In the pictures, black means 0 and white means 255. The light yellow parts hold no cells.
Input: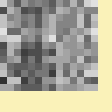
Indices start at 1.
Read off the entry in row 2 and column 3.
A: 148
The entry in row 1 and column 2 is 148
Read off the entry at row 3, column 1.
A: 193
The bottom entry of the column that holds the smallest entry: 164
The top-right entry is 224
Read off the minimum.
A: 50
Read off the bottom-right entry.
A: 179
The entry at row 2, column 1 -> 77
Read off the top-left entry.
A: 209
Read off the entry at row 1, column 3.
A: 92
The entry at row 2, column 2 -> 179
